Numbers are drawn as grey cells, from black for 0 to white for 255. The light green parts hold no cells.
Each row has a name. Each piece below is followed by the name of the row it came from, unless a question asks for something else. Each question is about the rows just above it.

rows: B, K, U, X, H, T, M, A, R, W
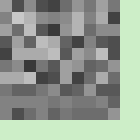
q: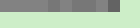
R
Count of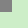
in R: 6
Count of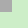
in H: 3
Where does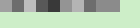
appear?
U
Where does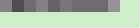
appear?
W
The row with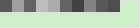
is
X
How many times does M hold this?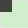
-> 2

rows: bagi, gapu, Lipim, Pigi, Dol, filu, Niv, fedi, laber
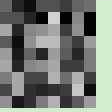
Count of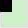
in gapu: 3
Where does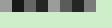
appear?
Dol
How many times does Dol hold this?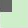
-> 1
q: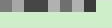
Niv
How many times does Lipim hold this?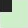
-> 1
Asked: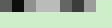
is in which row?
Pigi

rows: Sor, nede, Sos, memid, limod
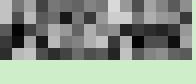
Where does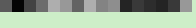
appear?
Sos
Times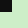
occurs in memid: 2

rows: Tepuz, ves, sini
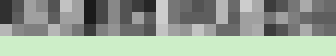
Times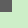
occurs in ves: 9
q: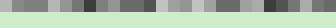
sini
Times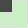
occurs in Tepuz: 1
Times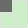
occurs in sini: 5
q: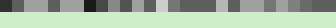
ves
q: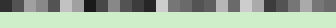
Tepuz

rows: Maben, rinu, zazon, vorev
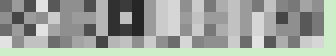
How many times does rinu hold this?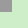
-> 8
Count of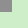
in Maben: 4
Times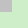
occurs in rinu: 3
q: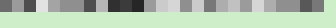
zazon
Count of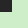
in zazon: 1
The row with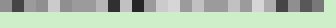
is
rinu

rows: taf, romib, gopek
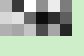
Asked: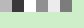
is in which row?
taf
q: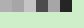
gopek
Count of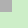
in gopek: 1

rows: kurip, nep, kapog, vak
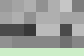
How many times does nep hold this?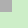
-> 3
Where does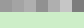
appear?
kurip
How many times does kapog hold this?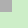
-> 0
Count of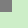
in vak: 0
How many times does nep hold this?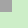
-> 3
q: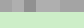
nep

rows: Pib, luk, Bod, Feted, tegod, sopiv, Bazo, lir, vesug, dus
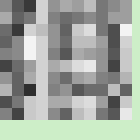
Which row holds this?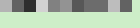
lir
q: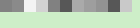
tegod
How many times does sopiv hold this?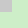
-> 1

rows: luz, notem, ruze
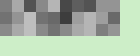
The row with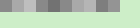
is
ruze
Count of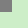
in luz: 1
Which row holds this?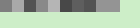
luz

